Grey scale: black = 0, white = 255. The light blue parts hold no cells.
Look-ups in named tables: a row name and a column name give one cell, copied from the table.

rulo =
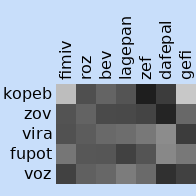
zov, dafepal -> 36
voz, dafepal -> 48
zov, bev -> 74
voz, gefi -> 65
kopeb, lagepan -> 84
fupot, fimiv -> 118
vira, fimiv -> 81
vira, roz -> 92
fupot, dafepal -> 136
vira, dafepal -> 140
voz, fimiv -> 65
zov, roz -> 99
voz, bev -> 103
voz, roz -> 96
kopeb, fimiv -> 189
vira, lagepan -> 109
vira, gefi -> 60
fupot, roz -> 87

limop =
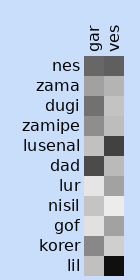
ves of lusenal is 65
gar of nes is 103
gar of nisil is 196
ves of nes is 95
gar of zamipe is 142
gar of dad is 75
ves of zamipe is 189
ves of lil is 15
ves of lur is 162
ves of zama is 180
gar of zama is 161
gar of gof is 225
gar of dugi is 113
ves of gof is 162
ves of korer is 207
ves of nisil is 236
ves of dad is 186
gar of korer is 136
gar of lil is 192
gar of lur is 229
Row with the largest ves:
nisil

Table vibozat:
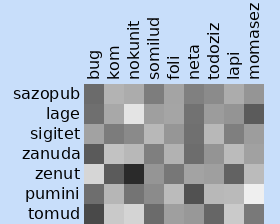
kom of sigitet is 124
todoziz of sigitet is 184
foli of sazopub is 164
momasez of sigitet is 157
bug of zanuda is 90
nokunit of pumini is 116
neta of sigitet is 112
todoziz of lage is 156
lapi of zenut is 98
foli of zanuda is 178
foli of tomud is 159
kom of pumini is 182
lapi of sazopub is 172
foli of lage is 165
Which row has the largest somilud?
sigitet

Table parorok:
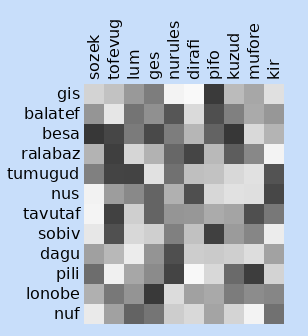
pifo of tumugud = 194
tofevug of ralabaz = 63
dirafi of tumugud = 191
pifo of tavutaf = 171
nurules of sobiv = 128
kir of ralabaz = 243
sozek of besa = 55
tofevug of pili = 240
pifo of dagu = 202
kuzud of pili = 106
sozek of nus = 242
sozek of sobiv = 231
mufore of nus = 223

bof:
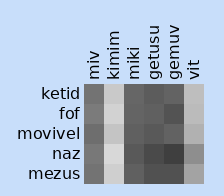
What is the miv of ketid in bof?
115
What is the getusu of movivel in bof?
89
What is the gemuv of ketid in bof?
99
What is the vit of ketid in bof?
190
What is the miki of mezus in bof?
96
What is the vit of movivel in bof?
177
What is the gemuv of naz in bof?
63
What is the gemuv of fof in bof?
83
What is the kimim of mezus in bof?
207
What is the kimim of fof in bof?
210
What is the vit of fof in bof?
187
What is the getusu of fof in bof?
96

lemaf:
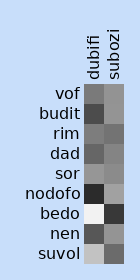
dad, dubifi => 102
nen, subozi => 148
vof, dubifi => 122
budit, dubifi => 76
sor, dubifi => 150
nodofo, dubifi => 43
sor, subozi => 139
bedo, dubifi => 242
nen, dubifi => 87
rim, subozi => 115
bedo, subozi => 56
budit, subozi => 148
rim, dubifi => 125
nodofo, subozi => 161
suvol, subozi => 107
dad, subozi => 132
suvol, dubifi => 194
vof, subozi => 147

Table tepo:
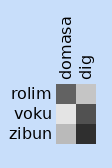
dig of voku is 81
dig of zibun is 47
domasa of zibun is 186
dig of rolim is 197
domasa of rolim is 98
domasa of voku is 228
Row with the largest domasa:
voku

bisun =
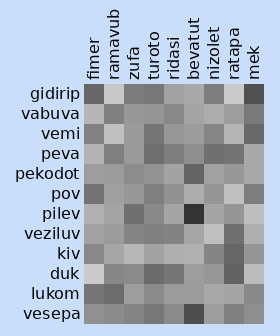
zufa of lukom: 157
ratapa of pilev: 149
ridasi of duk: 118
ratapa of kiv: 103
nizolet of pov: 150
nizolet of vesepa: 158
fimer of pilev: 176
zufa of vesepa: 132
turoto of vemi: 117
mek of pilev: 190
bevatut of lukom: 156
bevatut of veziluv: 166
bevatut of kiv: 177
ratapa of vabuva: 157
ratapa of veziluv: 112
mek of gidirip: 81
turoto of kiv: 163

